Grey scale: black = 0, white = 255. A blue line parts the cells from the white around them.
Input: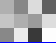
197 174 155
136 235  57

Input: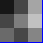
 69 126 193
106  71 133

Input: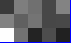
130  96 116
254 114  35

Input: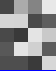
213 212  73
 73  57 228

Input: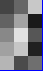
 98 163  26
136 225  86

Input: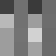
185 113 157
157 115 210
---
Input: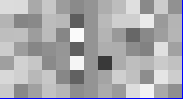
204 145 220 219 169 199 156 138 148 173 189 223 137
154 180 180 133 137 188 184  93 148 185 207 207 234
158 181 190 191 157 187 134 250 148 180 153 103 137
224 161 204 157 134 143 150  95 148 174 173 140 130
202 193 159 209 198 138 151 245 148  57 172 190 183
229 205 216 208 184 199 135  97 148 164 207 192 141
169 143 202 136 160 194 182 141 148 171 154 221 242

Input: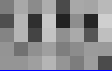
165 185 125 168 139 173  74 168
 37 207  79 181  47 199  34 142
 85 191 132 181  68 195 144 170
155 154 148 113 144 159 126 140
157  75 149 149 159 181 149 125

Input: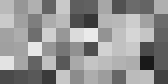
100 175 186 150 176  99 201  94  97 167  81 107
162 107 202 160 126 172 186  76  54 181 184 205
197  98 162 173 110 208 151 219 234 147 193 214
 75  90 160 163 231 150 118 145  78 210 193 201
 25  90 227 166  99 192  88 169 196 188 178 173
190  66  74  81  88  58 198 140 173 157 102 187

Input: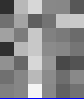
135  87  47 184 215 136
198 202 112 164  94 115
122 107 161 124 200 129
135 117  47 184 200 139
 72  83 145 103 215 150
110 137 112 134 185 139
 97 114 128 134 245 136

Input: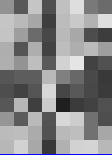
121 107 146  88 197  79 192 222
178 222 197 185 166  62 188 201
 77  61 196 158 107  72 185 168
186 158 174  85 174  66 189 174
 66  81 175 147 190  89 210 229
 73  57  86  93  93 185 128 104
 72  59  78  66  85 215  70  88
 66  81  87 183  63 203  31  59
113  78 149  91 186  83 216 205
113 167 187 189 171  81 185 190
212 184 183 210 168  56 177 210

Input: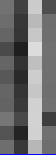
203  78 114  65
185 110 109  55
199 111 101  54
220 113  74  30
191 112 101  50
205 112  88  41
198 111 101  53
209 113  99  57
210  62 118  73
209 112  84  36
183 110 110  56

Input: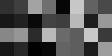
 98  73  48  63 163 111   6 199
 30 153  23  33   9  67  62 185
201  58 135 150  43 186 106  93
 28 157  23  40   1   8 100  94

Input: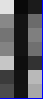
  9  27 226
 19 107 136
 19 127 116
 19 112 131
 14  50 198
 18 185  59
 19 168  76
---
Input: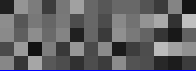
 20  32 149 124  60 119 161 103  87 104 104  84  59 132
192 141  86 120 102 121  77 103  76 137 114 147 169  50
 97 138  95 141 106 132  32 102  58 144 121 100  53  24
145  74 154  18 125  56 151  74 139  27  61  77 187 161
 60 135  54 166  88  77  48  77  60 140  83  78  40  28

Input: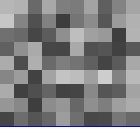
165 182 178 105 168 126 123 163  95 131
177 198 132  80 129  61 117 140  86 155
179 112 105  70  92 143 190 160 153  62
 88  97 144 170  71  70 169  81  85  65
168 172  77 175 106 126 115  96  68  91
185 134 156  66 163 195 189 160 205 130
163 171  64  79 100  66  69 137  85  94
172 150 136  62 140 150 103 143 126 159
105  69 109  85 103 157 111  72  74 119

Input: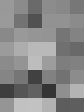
119 153 139 106 140 136
139 154 115  81 146 146
131 137 153 149 148 117
105 155 173 185 185 112
129 139 148 189 157 126
140 133 118  65 129 114
180  62  85  97  52 143
 94 149 193 194 178  93

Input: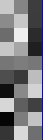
 61 201 133
 60 139 199
 43 108 238
 31 199 166
119 118 125
189  78  58
211  15 137
 64 215  95
195   5 125
111  53 217

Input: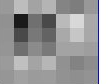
152 153 189 163 180 132 125
169 145  26 112  73 186 216
168 147  73 120  99 169 198
158 149 111 139 121 163 163
141 155 192 164 182 145 131
147 150 161 155 156 146 143

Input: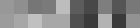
120 152 143 118 122 189  92  72 126  85
146 156 167 192 167 167  79  58 179  58

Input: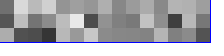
158 112 217 186 208 148 159 150 175 135 155 171 137 180 177
119  86 190 116 140 188 232  76 146 128 121 194 143  63 184
 83 173  81  77  53 184 153 199 139 135 134 131 181 128 139
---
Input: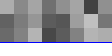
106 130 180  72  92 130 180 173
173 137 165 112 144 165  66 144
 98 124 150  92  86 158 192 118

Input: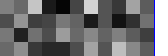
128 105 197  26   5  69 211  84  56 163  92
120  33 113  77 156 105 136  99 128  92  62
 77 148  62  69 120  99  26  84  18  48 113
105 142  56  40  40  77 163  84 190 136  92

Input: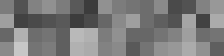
124  82 130 145 124  89  60 145 124 116 109 138  74  82 130 152
138 199 116 124  95 177 171 130 138  89 116 145 152 171 145  95
103 177 109 116  95 185 177 124 145 103 103 116 130 159 109 116
159  66  74  82  89  60  74 103 138 159 109  95  82 165  66 171

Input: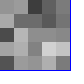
 83 155 148 175 123
 75 182 142 142 136
163 175 130 209 195
169 108 108  89 116
148 155  61  96 123

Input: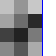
193 149 200
136  87 171
 64  34 122
163 109  41

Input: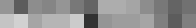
196 209 165 181 181 203  50 149 157 157 165 127  92 127
149  92 141 133 149 120 100 173 173 165 141 120 100 113
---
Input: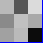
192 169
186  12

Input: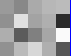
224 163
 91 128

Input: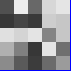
 69  57
212 228

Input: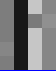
 23 122
 23 198

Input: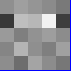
190 183
127 146

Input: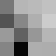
135 175
 97 151
